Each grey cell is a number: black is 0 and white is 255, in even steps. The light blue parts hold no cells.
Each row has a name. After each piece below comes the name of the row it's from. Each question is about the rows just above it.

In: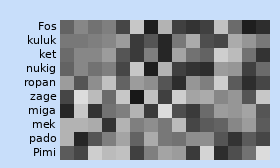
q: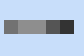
pado
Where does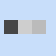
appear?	Pimi
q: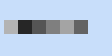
pado
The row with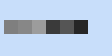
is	kuluk
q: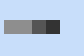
pado
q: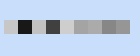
zage

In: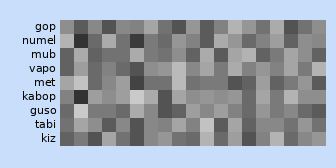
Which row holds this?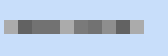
mub
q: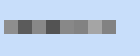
tabi
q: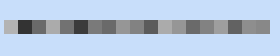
numel

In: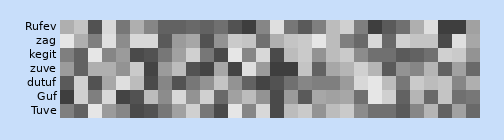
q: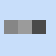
kegit
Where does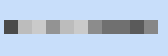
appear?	Tuve
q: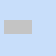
zag

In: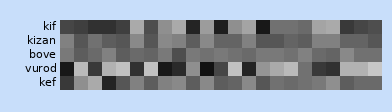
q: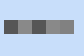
kizan
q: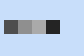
kif
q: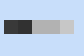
vurod
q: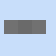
kef
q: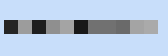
kif
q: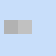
vurod

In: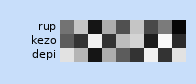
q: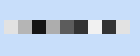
depi
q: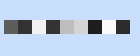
kezo
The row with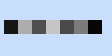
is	rup

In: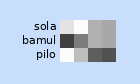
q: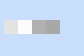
sola
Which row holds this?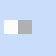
sola

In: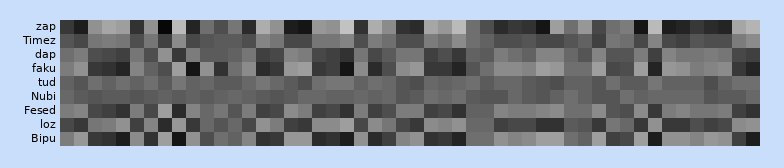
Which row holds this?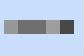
faku
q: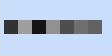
Bipu
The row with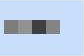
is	loz
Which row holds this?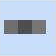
zap
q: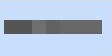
Nubi

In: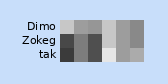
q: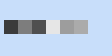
tak
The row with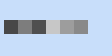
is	Zokeg
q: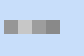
Dimo
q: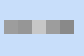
Dimo
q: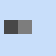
Zokeg

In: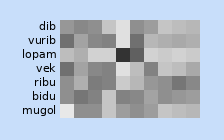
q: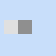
dib
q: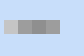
mugol
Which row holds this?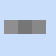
ribu
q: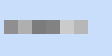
ribu

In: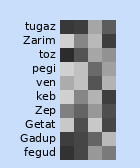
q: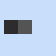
toz
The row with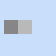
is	Zarim

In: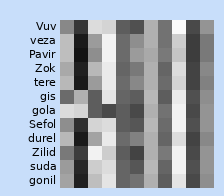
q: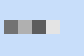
gonil
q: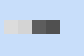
Vuv

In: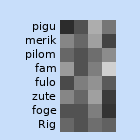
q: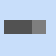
foge
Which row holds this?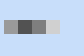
fam
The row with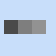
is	fulo
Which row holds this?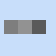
fulo
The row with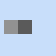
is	fulo
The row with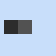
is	pigu
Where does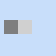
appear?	fam

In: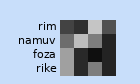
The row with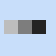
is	namuv
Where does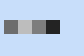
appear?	namuv
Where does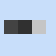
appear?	rim
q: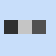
rim

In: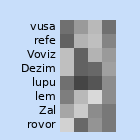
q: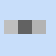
Voviz
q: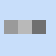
vusa
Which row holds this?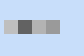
Voviz
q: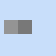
rovor

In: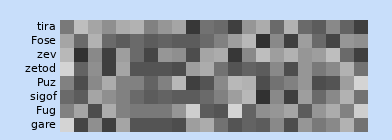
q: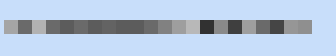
Fose
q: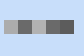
tira
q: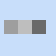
zev
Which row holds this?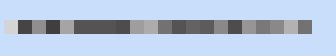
gare
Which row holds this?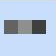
zetod
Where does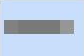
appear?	Fug

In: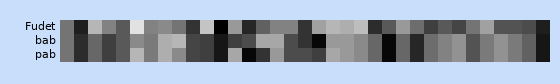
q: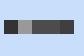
pab
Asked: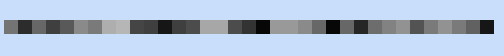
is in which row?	bab
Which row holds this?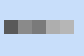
bab
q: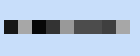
pab
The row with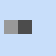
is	pab

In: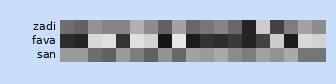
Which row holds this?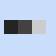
fava
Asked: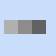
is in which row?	zadi
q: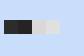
fava
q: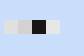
fava
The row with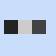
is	zadi
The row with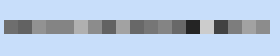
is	zadi
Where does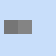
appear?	zadi

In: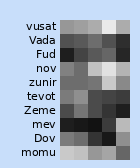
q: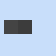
tevot
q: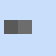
Vada
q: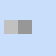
momu
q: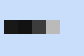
mev

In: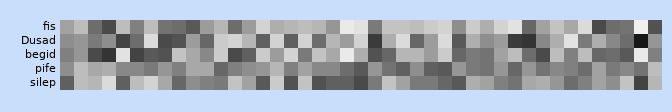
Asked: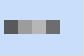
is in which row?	fis
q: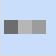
Dusad
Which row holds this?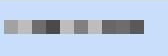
begid
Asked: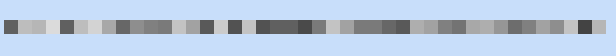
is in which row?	silep
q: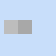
pife

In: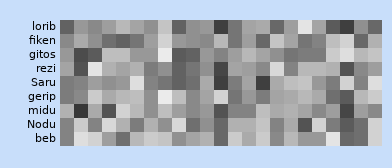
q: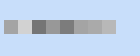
gerip
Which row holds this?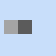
lorib
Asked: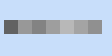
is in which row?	gitos
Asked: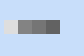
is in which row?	Saru
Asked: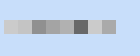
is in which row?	beb
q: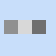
Nodu

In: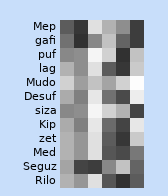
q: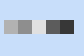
lag
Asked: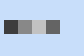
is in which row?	Seguz
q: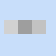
Mudo
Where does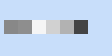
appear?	siza

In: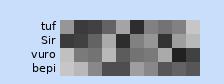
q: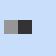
Sir
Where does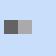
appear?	Sir
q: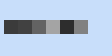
tuf
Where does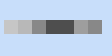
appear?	bepi
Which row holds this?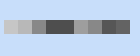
bepi
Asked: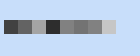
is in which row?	tuf

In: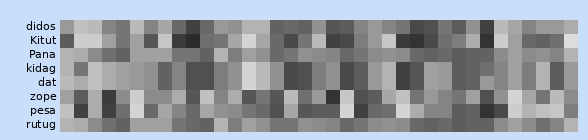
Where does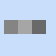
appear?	didos
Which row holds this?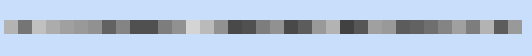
kidag
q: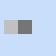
zope
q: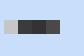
Kitut
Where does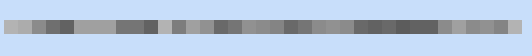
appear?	Pana

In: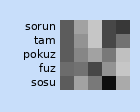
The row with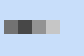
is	fuz
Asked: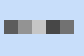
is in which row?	tam
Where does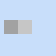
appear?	sorun
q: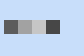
sorun
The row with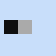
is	sosu
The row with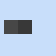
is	sorun

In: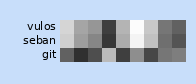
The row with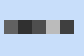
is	git
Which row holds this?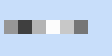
vulos

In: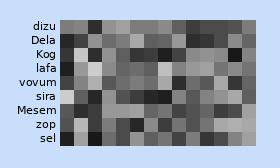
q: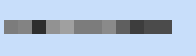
dizu
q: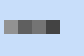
sel
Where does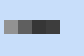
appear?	Kog
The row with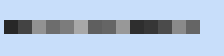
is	Dela
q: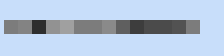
dizu
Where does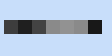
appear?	Kog
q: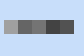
Mesem

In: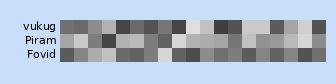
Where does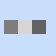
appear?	Fovid
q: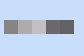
Fovid
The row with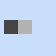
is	Piram

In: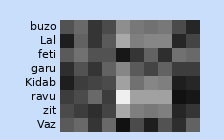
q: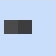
zit
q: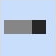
Lal

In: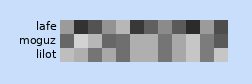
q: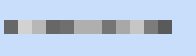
moguz
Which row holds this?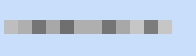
lilot

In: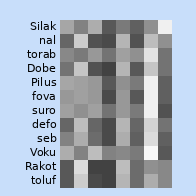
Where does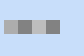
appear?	Voku
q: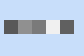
Pilus
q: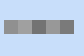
suro
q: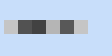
Dobe
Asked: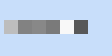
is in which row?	Voku
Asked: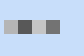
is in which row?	Dobe

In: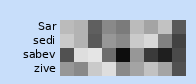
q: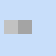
zive
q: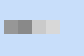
sedi
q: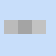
Sar
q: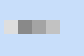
zive

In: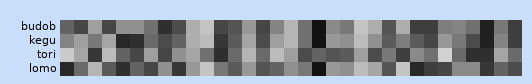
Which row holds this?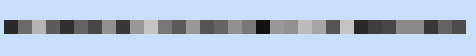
lomo
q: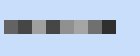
tori

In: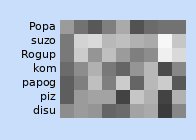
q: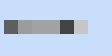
piz
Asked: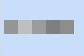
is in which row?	Rogup

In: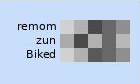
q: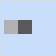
Biked
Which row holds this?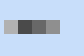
remom
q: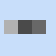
remom
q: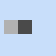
remom
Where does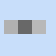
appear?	zun
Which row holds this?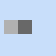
zun

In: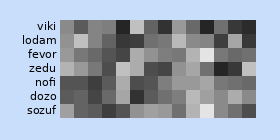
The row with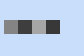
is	lodam
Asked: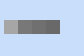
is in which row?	nofi
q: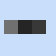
zedu
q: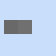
fevor
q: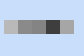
lodam
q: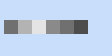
sozuf

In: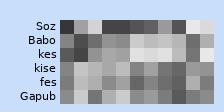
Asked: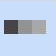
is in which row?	kes
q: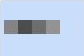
Babo

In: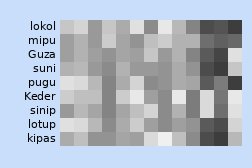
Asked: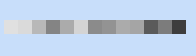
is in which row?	pugu
